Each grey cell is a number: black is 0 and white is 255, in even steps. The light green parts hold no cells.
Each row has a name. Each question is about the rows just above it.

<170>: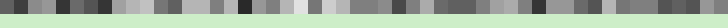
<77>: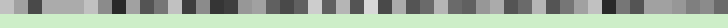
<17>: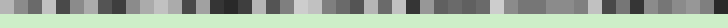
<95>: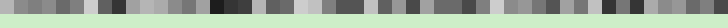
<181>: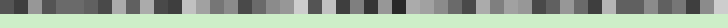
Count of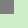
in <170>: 10
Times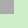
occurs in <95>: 2

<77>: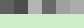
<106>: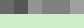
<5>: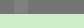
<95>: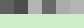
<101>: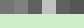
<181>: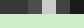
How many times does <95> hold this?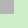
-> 2
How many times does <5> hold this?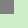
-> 1
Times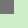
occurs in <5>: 5

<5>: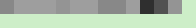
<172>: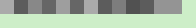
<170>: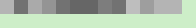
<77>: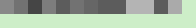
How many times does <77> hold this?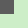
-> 4
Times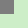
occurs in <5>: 0
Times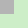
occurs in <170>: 3
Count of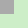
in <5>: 0

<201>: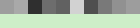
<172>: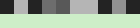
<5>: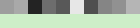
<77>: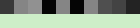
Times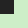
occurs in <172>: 4
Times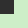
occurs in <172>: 0
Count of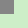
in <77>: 3

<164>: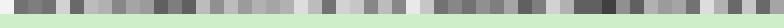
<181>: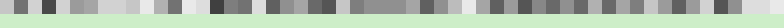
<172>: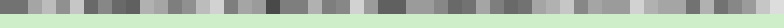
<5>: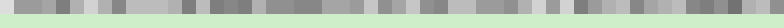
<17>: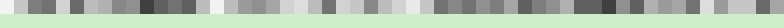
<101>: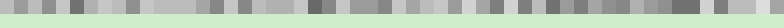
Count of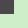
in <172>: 1
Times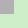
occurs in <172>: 5
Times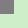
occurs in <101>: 4
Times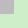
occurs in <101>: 11
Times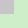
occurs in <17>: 5
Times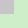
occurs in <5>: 2

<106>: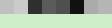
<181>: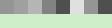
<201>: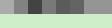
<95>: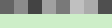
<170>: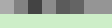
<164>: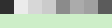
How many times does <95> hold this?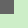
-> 1
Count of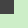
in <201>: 1

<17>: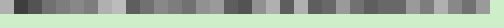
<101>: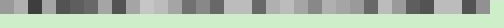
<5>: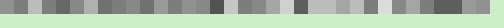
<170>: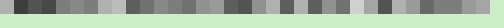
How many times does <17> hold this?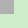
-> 5
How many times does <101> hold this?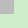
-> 7

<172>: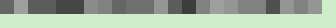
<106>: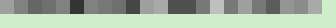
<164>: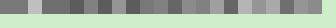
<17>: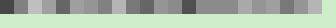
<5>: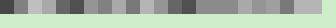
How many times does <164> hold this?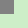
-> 3
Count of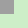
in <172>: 2
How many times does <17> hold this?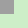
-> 3
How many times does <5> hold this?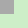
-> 3
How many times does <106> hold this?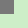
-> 4

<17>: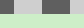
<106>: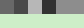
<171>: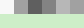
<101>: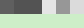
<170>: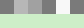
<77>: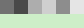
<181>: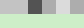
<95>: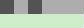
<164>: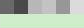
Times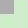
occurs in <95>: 4
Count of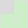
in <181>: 1
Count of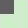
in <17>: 3

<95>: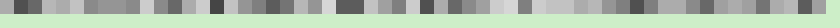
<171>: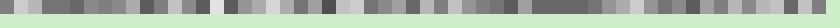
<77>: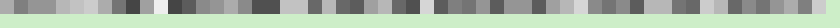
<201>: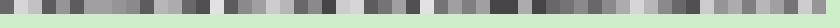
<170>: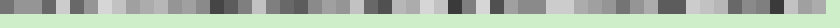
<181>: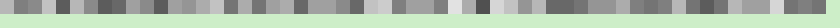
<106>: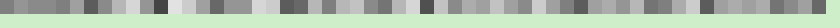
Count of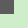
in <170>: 4
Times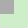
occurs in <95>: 9
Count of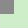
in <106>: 7

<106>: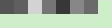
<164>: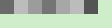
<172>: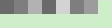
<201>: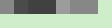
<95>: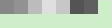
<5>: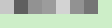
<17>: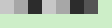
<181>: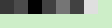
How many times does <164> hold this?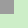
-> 1
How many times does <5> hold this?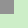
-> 2
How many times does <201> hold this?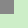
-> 3
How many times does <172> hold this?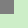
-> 2
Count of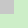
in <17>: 2
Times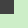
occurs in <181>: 2

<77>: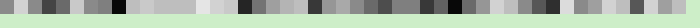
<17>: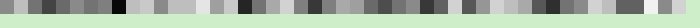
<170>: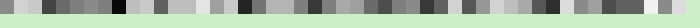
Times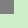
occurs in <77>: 3
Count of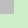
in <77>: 8
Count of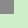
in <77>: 6
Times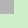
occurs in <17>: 0
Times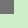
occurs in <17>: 5
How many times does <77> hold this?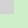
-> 5

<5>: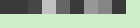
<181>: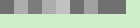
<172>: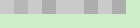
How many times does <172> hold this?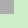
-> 3
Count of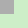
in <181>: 2
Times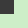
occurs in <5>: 4
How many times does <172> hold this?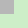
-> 1
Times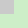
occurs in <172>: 5
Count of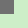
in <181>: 4
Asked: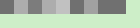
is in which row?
<181>

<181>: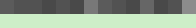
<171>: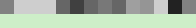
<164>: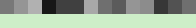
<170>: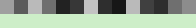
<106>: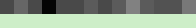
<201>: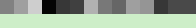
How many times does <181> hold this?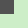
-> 5
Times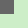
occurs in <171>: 3
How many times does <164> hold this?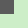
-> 1
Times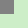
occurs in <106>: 1
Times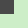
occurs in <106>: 5

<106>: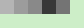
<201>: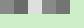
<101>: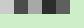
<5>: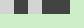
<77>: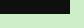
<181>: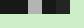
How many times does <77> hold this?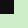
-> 5
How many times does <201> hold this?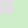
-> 1
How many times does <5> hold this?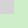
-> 2
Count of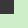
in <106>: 1

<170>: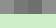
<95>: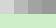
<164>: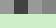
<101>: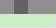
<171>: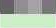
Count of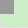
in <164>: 2
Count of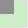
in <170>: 2
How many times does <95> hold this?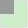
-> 1
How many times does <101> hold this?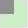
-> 3
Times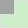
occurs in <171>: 1
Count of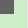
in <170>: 0
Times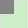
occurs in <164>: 1

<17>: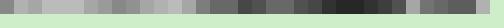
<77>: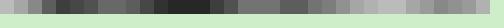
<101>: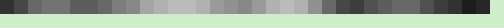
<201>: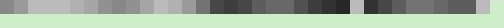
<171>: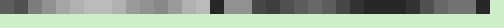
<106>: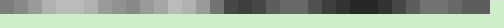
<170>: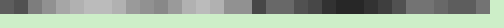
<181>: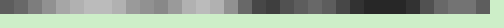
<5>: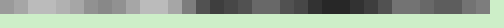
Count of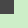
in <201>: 3
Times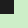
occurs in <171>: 0
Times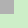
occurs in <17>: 3
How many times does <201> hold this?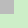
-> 6
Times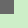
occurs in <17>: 5

